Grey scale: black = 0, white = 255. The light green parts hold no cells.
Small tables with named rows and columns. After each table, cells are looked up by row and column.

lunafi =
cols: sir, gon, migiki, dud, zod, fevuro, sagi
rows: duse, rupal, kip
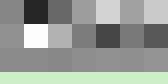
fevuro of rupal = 121
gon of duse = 38
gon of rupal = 253
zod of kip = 144
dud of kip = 142
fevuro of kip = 143
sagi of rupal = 88
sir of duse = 134
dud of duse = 157
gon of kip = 139
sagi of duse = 202
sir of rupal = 145
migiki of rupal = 177
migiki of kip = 136
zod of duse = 211
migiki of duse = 104
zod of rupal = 69
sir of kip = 139
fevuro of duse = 161
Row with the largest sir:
rupal

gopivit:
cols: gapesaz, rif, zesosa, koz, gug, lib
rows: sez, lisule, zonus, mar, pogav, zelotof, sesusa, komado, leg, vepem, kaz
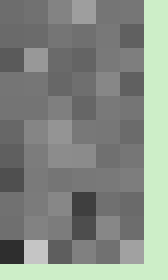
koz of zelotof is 120
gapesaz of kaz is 46
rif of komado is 122
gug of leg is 112
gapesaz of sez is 109
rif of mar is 118
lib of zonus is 126
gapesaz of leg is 113
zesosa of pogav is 127
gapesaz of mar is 117
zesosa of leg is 135
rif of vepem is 130
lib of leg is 106
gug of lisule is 120
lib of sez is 118
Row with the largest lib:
kaz

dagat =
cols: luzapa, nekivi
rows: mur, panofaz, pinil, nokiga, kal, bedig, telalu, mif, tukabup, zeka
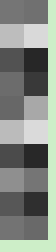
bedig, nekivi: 218
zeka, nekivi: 105
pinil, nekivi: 39
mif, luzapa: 143
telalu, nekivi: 40
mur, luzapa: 117
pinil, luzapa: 82
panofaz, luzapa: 189
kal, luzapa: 103
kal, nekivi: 168

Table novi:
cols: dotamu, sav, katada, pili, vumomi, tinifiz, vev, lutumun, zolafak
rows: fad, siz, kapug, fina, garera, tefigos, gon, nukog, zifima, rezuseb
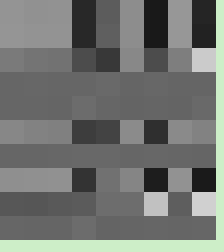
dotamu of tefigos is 135
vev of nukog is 29
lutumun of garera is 100
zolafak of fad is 37
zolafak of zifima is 208
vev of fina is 103
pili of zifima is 91
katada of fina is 102
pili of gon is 104
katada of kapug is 114
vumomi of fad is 92

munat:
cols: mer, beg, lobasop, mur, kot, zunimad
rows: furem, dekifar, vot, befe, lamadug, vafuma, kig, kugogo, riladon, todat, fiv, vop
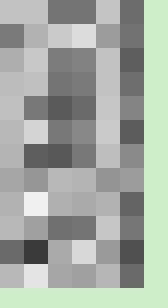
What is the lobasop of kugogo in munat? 184
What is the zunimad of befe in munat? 110
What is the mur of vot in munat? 129
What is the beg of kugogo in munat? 150
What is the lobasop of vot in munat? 124
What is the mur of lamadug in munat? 107

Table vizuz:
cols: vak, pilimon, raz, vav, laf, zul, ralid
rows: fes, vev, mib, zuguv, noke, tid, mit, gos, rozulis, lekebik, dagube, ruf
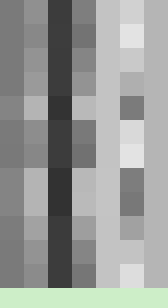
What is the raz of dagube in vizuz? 60
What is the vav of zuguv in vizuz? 147
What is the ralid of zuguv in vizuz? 181
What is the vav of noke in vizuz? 185
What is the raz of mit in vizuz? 60
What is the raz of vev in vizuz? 61
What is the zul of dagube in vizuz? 195
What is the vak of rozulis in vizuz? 132
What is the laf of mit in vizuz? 195
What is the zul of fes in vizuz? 209
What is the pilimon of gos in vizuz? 180
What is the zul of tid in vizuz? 217
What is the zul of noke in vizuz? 123
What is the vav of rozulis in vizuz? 186
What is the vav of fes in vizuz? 126
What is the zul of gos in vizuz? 125

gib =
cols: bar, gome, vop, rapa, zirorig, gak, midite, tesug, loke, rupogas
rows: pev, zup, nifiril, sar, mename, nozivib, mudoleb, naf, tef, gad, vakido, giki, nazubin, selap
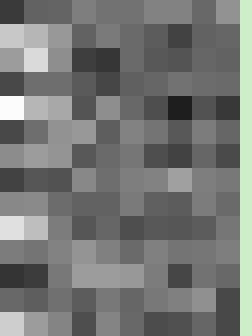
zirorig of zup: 122
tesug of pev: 129
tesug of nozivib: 88
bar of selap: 205
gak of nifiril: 107
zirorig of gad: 103
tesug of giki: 71
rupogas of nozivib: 102
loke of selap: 103
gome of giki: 61
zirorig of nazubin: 120
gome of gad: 190
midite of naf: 129
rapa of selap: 78
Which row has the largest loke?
nazubin

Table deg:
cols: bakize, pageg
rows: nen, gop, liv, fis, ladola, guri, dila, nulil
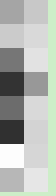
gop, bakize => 203
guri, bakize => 48
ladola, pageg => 217
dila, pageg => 214
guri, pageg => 211
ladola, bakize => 108
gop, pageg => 217
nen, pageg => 200
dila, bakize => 253
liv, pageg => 226
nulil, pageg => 230
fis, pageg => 152
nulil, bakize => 183
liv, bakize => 118
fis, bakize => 51
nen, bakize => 165
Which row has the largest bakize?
dila

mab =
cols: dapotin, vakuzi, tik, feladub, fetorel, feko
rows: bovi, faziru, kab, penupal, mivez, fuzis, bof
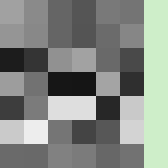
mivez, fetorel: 38
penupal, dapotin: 157
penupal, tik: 22
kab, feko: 73
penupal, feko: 47
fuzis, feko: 210
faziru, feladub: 84
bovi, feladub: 85
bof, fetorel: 103
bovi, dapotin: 161
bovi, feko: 115
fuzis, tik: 117
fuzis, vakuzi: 237
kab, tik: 145
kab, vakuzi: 52
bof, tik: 130
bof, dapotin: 106
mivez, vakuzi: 123
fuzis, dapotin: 202
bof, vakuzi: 104

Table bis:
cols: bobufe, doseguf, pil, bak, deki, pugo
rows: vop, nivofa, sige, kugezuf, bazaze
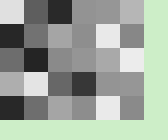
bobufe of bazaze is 40
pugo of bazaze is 138
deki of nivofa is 233
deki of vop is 150
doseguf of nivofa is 114
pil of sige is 138
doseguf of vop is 94
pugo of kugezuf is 150
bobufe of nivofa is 39
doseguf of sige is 36
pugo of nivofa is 135
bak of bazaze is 141
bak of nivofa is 142
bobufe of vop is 224
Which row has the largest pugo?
sige

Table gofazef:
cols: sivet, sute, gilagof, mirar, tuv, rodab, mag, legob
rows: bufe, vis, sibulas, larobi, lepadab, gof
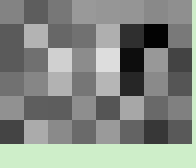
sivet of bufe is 131
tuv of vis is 175
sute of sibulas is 112
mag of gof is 55
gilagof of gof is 138
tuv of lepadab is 85
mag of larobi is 138
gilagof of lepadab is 93
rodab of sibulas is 13
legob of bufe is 143
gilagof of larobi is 178
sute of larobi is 134
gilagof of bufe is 119

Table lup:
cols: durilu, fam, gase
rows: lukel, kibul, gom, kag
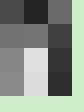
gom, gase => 51
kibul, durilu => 114
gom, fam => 224
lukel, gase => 106
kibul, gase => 64
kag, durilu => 137
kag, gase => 46
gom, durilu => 134
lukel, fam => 37

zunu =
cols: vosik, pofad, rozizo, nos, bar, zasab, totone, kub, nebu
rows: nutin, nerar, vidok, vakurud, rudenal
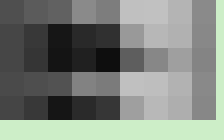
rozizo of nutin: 97
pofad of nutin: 91
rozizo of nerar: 22
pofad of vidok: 53
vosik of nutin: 79
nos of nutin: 138
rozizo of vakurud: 82
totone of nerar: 183
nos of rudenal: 42
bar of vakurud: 123
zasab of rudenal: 159
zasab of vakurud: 192
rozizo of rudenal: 21
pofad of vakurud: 78
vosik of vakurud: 74
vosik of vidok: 70

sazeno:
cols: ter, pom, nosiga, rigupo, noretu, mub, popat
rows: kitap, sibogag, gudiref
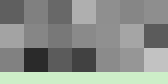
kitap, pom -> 128
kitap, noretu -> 143
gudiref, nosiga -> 91
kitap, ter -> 95
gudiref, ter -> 129
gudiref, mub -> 150
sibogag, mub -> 165
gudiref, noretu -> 139
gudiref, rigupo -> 65
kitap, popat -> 142
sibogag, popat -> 91
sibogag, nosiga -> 120
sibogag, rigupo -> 138
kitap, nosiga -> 104
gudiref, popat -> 194
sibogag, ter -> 163
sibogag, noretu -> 144
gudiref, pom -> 42
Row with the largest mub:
sibogag

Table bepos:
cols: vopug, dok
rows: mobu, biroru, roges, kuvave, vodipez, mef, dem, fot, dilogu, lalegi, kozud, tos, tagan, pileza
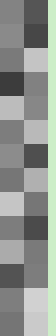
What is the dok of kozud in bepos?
122
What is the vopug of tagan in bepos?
126
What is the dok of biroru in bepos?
71
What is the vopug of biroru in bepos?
138
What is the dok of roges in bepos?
196
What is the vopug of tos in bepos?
83
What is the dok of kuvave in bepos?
129
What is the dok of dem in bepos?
79
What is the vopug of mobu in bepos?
131
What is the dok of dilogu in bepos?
118
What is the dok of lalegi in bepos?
75
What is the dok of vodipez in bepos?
135
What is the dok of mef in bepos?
185
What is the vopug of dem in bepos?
140
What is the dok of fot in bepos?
176
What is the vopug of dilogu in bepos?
197
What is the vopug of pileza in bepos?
117

